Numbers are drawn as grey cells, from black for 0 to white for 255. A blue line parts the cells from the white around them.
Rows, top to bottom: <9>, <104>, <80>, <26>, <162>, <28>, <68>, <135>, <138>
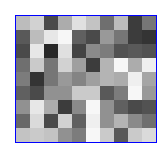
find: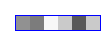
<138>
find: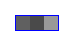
<104>
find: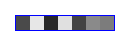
<80>
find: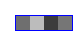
<9>
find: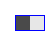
<80>

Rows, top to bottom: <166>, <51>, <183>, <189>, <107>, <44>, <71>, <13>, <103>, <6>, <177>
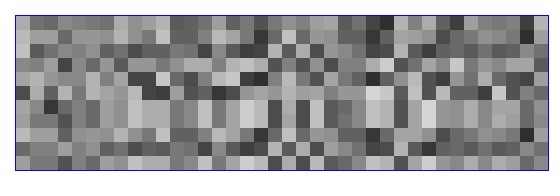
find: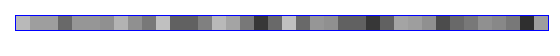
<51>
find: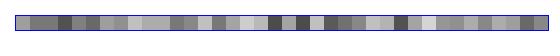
<13>

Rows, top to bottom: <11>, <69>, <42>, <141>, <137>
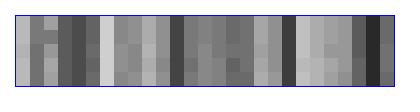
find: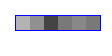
<42>
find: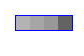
<141>

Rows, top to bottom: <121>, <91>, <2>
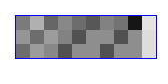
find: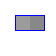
<2>
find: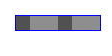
<2>
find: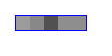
<2>
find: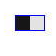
<121>
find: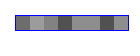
<91>

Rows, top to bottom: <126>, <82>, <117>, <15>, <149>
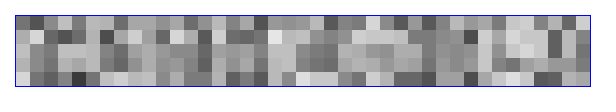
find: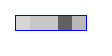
<82>
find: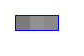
<117>
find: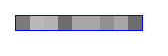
<126>
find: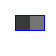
<149>

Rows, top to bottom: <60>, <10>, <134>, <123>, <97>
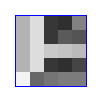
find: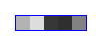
<60>
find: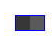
<10>

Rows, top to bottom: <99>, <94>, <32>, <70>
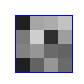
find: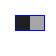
<99>
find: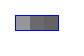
<32>

